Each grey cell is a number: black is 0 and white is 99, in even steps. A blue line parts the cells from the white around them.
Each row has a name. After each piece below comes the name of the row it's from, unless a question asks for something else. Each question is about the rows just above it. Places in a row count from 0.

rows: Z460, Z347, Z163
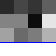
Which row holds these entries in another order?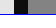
Z347
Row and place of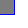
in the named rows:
Z163, 2
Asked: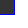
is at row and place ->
Z460, 2

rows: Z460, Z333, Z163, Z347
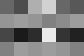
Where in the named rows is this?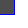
Z460, 1
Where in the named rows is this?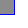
Z333, 4
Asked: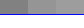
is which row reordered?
Z347
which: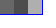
Z460
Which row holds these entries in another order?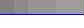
Z333

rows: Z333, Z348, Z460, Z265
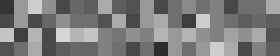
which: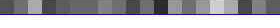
Z265
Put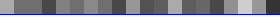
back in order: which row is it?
Z333
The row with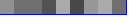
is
Z348
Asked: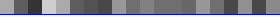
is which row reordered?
Z333
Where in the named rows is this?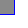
Z333, 13

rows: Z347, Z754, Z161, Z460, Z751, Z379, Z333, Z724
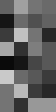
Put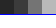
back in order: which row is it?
Z333
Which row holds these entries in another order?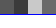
Z379
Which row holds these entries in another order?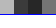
Z333

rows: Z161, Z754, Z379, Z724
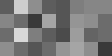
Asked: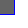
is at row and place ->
Z379, 6
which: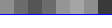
Z724
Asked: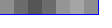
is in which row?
Z724
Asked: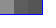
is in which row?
Z161
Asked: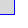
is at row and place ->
Z379, 1
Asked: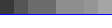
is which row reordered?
Z724
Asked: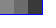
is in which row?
Z754

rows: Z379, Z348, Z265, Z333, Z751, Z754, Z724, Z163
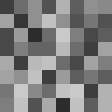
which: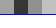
Z348
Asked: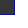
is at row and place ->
Z348, 1

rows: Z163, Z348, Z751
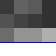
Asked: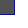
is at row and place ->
Z348, 0
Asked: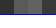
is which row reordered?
Z163
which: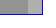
Z751
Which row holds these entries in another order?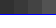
Z348
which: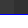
Z348
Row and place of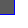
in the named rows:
Z163, 2

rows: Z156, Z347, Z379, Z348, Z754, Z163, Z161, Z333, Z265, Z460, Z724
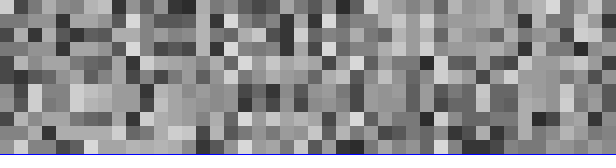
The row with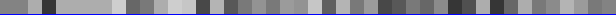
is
Z460
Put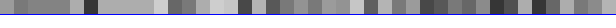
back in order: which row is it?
Z460
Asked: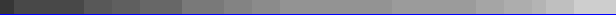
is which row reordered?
Z333
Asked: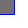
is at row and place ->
Z379, 43
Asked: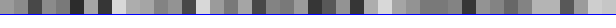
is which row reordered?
Z348
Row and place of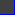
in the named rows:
Z754, 43
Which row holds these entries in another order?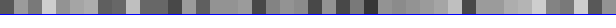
Z333

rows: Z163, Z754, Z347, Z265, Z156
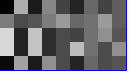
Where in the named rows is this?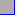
Z163, 1
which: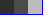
Z265

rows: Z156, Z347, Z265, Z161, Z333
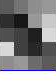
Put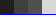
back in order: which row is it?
Z265
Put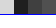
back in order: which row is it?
Z265
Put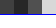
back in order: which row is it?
Z161
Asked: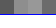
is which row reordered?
Z333
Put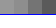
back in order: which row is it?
Z156

